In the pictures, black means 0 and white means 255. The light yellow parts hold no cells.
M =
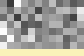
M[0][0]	138
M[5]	[145, 250, 142, 196, 224, 120, 149, 167, 181, 97, 130, 169]
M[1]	[162, 113, 176, 137, 164, 70, 139, 127, 182, 189, 156, 234]
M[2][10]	66
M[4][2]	147
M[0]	[138, 59, 251, 166, 132, 166, 129, 189, 107, 135, 89, 108]
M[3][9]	105
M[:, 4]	[132, 164, 105, 100, 207, 224, 139]
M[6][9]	107
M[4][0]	253
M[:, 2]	[251, 176, 61, 196, 147, 142, 167]
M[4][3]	96
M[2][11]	212
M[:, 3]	[166, 137, 170, 84, 96, 196, 147]
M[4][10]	172
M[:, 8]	[107, 182, 154, 179, 127, 181, 156]
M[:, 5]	[166, 70, 190, 89, 132, 120, 163]
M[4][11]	125
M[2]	[108, 177, 61, 170, 105, 190, 149, 162, 154, 111, 66, 212]

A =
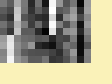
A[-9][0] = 122
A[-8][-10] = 116
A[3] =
[114, 80, 179, 125, 61, 107, 52, 249, 126, 78, 130, 18, 155]
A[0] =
[122, 92, 171, 120, 40, 113, 22, 246, 149, 84, 118, 6, 154]
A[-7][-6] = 211
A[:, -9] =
[40, 51, 65, 61, 92, 103, 150, 81, 91]
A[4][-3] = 152
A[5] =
[155, 226, 128, 107, 103, 85, 90, 38, 73, 67, 124, 12, 114]
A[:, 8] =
[149, 88, 46, 126, 64, 73, 66, 46, 59]
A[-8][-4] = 102
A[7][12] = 129
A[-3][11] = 10
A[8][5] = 92
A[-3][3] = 117
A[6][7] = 16
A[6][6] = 28
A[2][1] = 48
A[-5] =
[93, 53, 195, 91, 92, 42, 4, 226, 64, 143, 152, 39, 133]
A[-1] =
[139, 244, 148, 128, 91, 92, 116, 53, 59, 82, 128, 30, 125]
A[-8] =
[92, 72, 197, 116, 51, 93, 62, 255, 88, 102, 151, 41, 159]
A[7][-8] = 79
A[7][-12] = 226
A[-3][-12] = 232

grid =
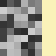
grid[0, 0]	42
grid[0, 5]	135
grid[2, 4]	58
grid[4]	[64, 113, 53, 45, 204, 175]
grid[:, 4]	[122, 198, 58, 113, 204, 47, 74, 51]
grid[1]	[205, 178, 163, 132, 198, 133]
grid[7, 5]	143
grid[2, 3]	189
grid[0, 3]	176
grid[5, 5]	54
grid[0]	[42, 90, 66, 176, 122, 135]
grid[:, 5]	[135, 133, 51, 192, 175, 54, 169, 143]

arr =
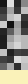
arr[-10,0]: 22
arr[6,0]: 30
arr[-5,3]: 185
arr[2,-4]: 75
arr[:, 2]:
[40, 57, 211, 156, 169, 195, 212, 66, 220, 47]
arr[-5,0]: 29
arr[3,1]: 17
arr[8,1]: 52
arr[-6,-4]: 36
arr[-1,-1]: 190
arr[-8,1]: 192
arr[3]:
[202, 17, 156, 40]
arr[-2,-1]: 202
